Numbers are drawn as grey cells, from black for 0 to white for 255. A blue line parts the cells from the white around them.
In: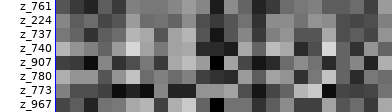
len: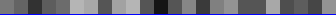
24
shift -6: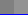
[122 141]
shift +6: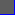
[99]
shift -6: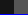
[15 79]
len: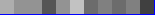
11

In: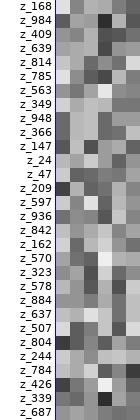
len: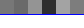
6
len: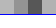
4
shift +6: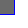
[112]
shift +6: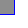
[147]
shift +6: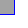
[169]

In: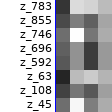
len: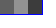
3
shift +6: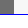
[116 253]
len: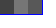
3
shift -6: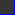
[47]
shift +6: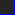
[43]
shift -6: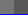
[112  82]

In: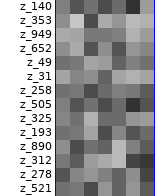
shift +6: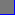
[126]
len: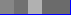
5
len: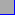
1
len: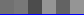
6
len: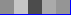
5

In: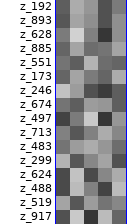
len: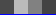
4
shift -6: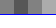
[123  81 123 166]
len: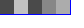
5
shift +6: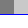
[129 207]
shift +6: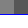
[135  93]
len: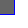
1

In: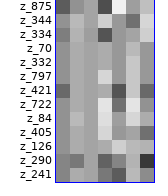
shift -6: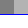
[120 173]
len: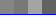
4
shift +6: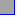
[170]

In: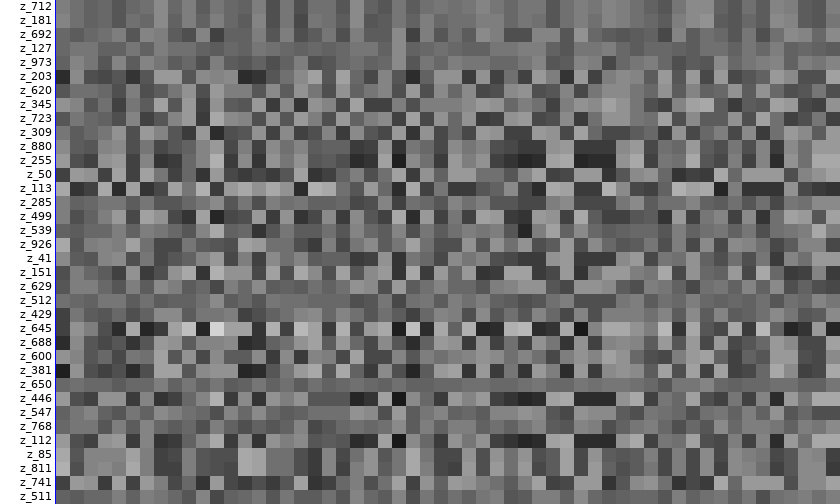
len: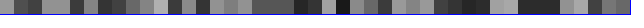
45
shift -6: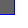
[92]
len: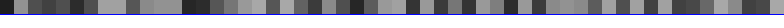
56

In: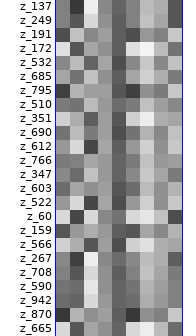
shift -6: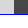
[210  65]
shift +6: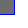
[114]
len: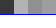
4
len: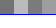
4

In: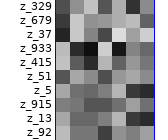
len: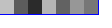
7
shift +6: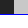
[ 42 206]

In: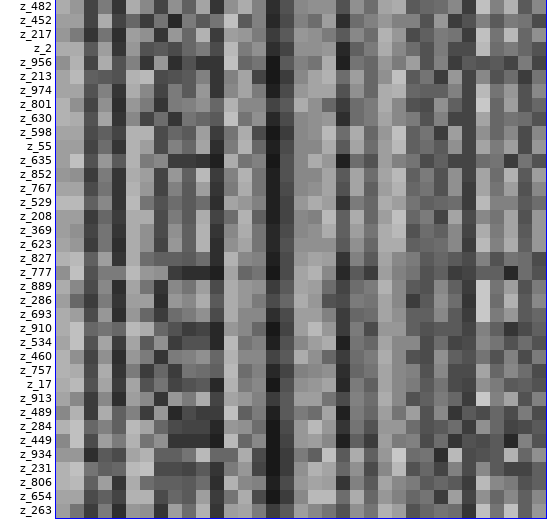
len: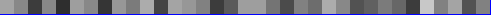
35
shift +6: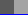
[ 96 170]
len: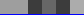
6
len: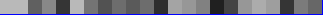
23
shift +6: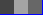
[ 74 170 109]

